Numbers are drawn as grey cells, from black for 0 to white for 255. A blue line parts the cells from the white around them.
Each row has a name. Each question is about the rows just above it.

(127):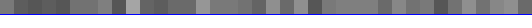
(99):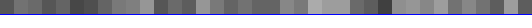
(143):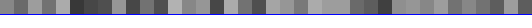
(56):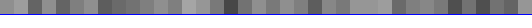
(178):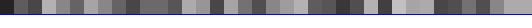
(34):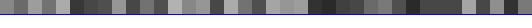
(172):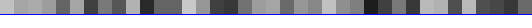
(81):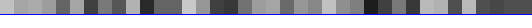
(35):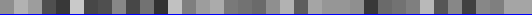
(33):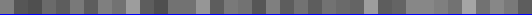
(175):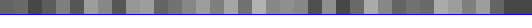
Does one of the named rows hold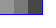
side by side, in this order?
yes
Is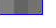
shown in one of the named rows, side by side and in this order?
no

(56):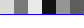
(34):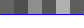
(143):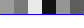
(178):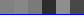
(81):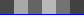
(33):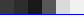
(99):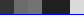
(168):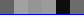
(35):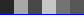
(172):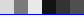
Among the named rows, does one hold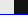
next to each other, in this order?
yes
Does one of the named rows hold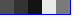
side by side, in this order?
no
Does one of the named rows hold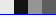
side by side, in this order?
yes

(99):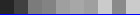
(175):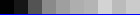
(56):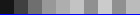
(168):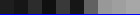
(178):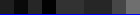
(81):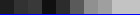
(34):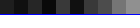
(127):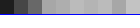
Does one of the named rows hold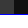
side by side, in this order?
yes
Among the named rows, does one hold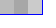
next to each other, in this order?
no

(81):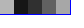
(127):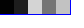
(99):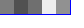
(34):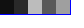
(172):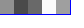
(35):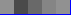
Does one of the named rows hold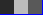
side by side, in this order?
yes
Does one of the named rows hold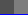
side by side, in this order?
no
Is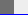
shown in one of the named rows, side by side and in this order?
yes

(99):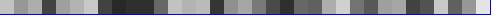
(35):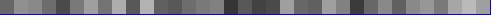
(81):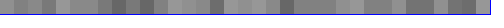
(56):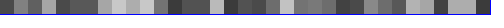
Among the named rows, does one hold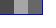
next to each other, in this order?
no
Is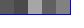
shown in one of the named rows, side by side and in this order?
no
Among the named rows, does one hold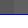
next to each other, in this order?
no
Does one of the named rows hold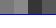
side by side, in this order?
no

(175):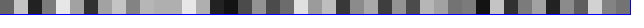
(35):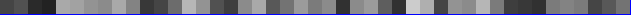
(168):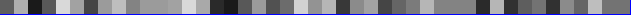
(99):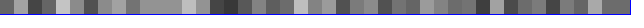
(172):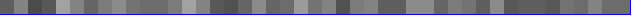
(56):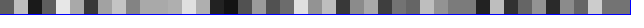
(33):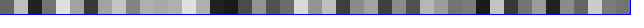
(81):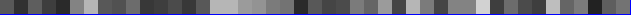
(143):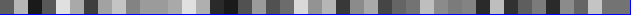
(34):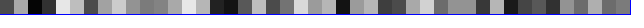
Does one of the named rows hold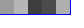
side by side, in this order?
no
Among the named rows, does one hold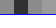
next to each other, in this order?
yes
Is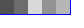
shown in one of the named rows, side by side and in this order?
yes
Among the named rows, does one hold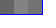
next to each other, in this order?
no
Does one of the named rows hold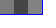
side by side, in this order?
yes
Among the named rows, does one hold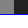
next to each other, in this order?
no
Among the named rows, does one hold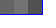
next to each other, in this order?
no

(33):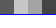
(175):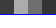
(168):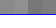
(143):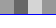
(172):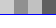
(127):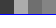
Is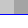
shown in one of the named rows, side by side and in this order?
yes
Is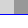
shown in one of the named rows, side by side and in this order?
yes
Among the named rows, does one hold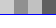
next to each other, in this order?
yes

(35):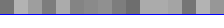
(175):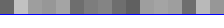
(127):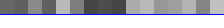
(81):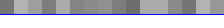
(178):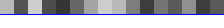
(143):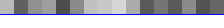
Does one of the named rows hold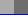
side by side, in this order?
no
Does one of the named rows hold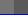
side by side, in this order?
yes
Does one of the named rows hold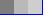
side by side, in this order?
no
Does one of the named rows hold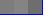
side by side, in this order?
yes
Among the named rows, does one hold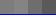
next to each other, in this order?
no
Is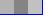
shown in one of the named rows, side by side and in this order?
yes

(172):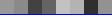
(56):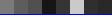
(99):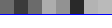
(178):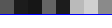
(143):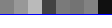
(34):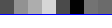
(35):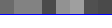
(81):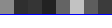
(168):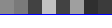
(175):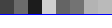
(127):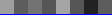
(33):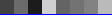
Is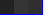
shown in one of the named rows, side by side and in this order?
no
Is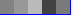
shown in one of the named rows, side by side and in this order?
yes
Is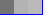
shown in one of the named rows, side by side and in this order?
yes

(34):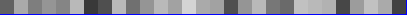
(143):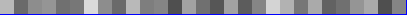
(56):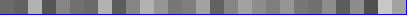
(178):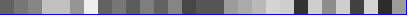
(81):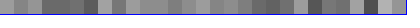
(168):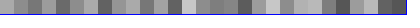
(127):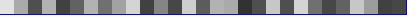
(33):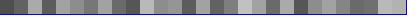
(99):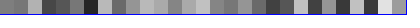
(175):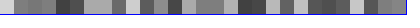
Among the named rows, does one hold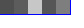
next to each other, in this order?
yes
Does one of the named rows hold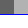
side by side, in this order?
yes
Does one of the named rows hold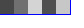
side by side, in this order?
no
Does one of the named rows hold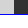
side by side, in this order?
no
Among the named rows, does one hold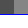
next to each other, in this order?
yes
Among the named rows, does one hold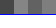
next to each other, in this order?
no

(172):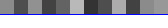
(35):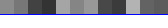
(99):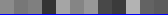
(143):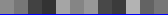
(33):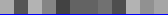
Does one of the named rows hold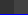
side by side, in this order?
no
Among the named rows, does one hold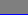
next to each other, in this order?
no
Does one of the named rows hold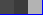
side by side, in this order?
yes
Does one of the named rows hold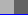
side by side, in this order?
yes
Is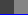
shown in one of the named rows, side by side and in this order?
no
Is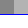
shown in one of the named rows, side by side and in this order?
no
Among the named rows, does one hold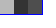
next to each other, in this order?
yes

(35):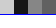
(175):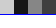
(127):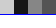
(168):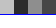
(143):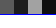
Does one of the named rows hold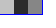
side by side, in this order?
no
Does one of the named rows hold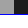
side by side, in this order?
no
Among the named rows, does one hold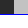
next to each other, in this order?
no
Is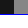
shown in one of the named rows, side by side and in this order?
yes
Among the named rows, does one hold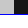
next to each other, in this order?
no

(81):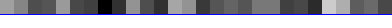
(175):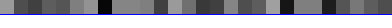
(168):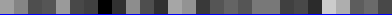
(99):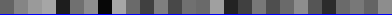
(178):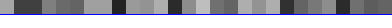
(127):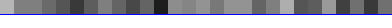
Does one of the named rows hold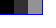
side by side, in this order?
yes
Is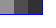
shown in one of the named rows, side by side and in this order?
yes
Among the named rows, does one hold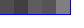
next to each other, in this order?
yes
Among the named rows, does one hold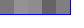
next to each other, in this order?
no
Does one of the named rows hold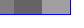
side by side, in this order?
no
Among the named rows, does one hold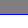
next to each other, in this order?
yes

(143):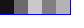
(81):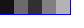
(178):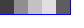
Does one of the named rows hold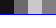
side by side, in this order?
yes
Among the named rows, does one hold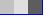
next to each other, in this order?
yes
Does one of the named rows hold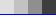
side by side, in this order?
no

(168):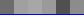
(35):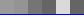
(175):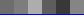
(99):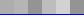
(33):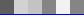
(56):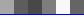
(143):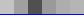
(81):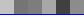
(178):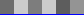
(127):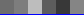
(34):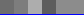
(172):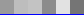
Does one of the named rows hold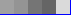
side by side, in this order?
no
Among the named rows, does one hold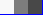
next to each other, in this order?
no

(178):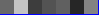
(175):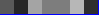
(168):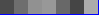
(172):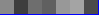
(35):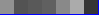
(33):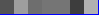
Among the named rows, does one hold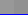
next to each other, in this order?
no
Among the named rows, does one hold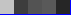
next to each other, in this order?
no
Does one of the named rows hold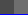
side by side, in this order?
yes
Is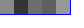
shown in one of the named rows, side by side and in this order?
no

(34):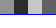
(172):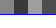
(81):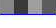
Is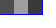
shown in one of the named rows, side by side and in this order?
no
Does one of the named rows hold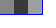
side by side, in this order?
yes

